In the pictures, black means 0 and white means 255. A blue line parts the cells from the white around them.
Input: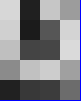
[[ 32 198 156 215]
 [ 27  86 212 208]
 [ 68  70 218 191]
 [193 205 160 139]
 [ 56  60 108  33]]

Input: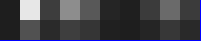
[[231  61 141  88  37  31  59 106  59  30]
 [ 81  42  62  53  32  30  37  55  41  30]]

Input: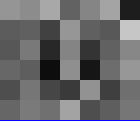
[[140 168  98 133 164  29 149]
 [ 96  65 150  96  88 198  92]
 [121  40 132  52  97 135  87]
 [ 94  13 143  22 109 151 103]
 [118  70  58 146  63 111  78]
 [122 112 163  78  94 118 102]]

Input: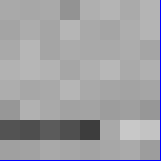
[[167 169 147 175 180 170 180 169]
 [172 165 181 169 165 173 180 164]
 [182 165 171 169 169 172 165 169]
 [182 178 166 175 183 170 176 178]
 [167 169 181 169 165 163 165 173]
 [177 169 162 163 157 159 151 151]
 [ 78  91  79  61 169 200 195  83]
 [162 169 166 163 167 170 157 160]]

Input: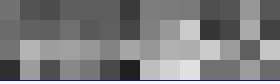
[[ 82  76  94  94  94  58 125 123 121  79  84 151  87 114]
 [ 97  96 111  89  95  69 128 153 202  54  70 171  66 107]
 [180 157 160 151 131 166 150 177 174 203 155  95 198 115]
 [156  78 136 119  72  32 190 210 224 113 113 155 107  47]]

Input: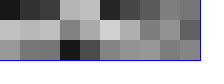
[[ 50  59 180 191  38  70  90 127 117  23]
 [184 191 129 170 208 175 125 145  97 192]
 [119 117  24  75 131 147 151 124 133 152]]

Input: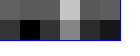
[[ 89  92 197  88  93  96]
 [  0  51 133  44  23  52]]
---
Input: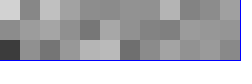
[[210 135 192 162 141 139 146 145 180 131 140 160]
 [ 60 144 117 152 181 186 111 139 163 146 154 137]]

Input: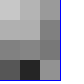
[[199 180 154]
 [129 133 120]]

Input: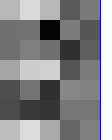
[[184 217 184  89 122]
 [111 126 112  47  95]
 [ 79 115  47 136 130]
 [190 219 170 101 127]]

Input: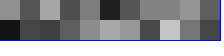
[[144  85 167  79 125  31  86 130 131 149  95]]

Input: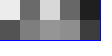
[[236 106 216 103  31]]

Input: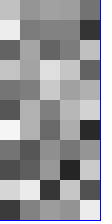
[[193 149 161 158 115]
 [ 99 165 100 124 192]
 [117 126 201 161 176]
 [245 177 105 173  41]
 [ 77  94 152  37 202]
 [ 59 130 156 147 236]]

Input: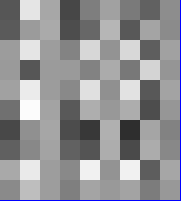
[[ 86 229 167  71 126 161 122  97 141]
 [156 229 157 131 215 147 216  94 161]
 [161 235 156 137 224 144 226  88 163]
 [ 72 144 166  76  56 176  46 165 130]
 [169 234 157 137 241 147 241  93 166]]

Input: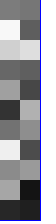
[[124 118]
 [208 222]
 [160  71]
 [114 142]
 [139 154]
 [ 39  31]]

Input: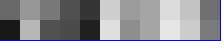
[[104 151 120  80  53 207 155 165 220 195 111]]
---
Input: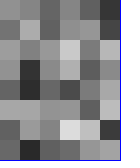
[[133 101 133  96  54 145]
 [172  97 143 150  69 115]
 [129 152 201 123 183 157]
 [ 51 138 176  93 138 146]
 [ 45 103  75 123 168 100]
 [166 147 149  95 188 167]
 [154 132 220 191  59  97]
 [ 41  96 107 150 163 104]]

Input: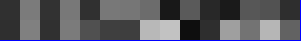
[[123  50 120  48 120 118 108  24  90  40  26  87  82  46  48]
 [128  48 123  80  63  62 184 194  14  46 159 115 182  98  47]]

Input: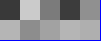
[[203 123  60 144  57]
 [141 162 181 175 181]]

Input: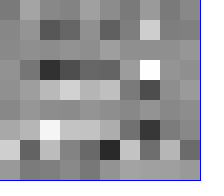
[[164 136 131 160 140 122 154 122 136 122]
 [148  87 102 144  96 126 206 126 128 135]
 [143 140 146 142 158 143 143 143 150 137]
 [118  49  78 103 100 156 254 148 143 146]
 [158 185 209 181 191 122  77 142 154 144]
 [150 141 139 148 142 136 147 136 141 136]
 [182 245 195 194 173 113  55 124 136 168]
 [ 99 188 131 105  41 195 110 182 107 207]
 [123 127 137 120 147 163 160 159 153 153]]

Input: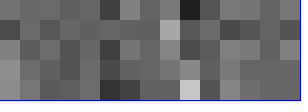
[[104 106  95 101  63 129  99 120  31  85 121 117 100 118 113]
 [106  87 102  96 101  97  96 167  87 107  74  86  99  84  75]
 [ 92 109  84 102  63 116 101 132  77  92 128 121  97 127 129]
 [109  96  83 107  74  98 101 116 136  95 121 101 101 103 143]
 [118  91  94 108  51  67  97  98 198  84 132 110 103 102 140]]

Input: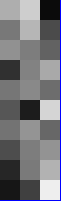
[[206  11 174]
 [182  75 120]
 [125  98 145]
 [130 169  48]
 [137 109 118]
 [ 28 213  86]
 [148 103 115]
 [125 147  77]
 [122 178  38]
 [ 64 238  22]]

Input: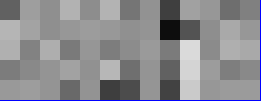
[[158 143 178 141 179 117 146  63 161 151 110 128  97]
 [163 143 151 156 152 144 148  13  83 142 169 151 181]
 [130 174 122 150 125 140 154 123 218 139 175 169 176]
 [137 148 162 145 183 111 148  97 212 156 126 137 124]
 [157 148 105 147  62  76 149  66 202 151 155 155 153]]

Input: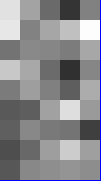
[[163 106  52 129 225]
 [130 166 192 253 231]
 [137 134 124 167 115]
 [168 107  48 134 200]
 [158 128  94 172 123]
 [ 94 161 222 154  89]
 [136 121 116  63  95]
 [104 158 204 159  78]
 [136 142 148 141  87]]
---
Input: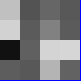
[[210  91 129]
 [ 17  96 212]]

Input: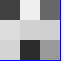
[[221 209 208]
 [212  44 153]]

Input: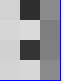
[[214 218 126]
 [209  52 128]]

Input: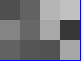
[[132 103 168]
 [ 98  85  81]]

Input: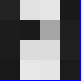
[[ 28  26 165]
 [ 27 220 220]]

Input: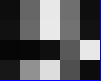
[[ 17 105 233]
 [  6   7  15]]

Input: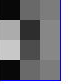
[[172  45 135]
 [200  76 135]]

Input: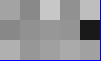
[[136 145 151]
 [176 151 160]]
